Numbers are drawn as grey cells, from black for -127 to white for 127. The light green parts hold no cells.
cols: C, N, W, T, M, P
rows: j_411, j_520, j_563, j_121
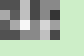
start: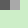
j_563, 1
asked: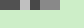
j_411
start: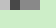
j_411, 3
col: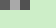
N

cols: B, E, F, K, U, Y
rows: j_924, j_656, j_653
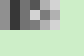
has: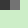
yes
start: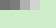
j_653, 3
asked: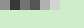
j_924
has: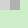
no
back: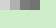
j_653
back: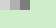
j_653
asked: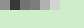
j_653

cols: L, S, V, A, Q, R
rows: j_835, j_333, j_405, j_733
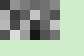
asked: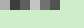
j_333
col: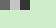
A
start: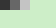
j_405, 4

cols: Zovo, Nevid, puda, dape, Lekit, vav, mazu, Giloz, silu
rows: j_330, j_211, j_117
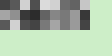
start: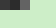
j_211, 3
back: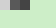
j_330
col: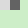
Lekit
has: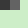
no
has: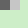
yes
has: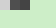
yes
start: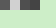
j_117, 1

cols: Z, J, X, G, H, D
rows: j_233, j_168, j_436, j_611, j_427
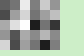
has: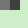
no
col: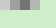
H
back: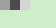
j_427
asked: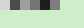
j_427

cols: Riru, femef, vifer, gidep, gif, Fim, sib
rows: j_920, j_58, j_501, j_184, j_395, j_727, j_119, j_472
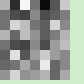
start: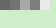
j_119, 1
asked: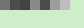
j_395
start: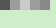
j_727, 3

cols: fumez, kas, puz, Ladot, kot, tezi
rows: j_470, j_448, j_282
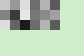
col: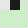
puz
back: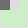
j_470
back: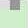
j_470

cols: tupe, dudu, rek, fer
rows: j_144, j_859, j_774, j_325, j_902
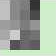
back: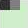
j_144
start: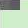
j_902, 3
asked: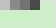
j_859
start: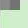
j_859, 2
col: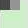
fer

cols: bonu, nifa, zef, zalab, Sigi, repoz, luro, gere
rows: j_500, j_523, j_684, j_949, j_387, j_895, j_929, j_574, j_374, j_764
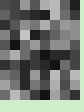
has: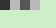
yes
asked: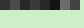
j_929
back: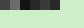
j_929
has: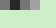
no
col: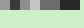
zef

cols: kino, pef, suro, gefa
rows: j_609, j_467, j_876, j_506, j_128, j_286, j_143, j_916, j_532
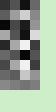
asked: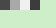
j_143
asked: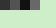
j_609
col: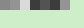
gefa
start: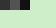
j_609, 1

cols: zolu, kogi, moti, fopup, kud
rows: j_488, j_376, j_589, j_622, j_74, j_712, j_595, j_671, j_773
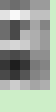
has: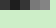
yes
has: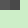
yes
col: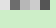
moti

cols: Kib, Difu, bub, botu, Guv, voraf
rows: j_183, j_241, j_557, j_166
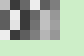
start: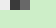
j_241, 2
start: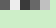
j_241, 1

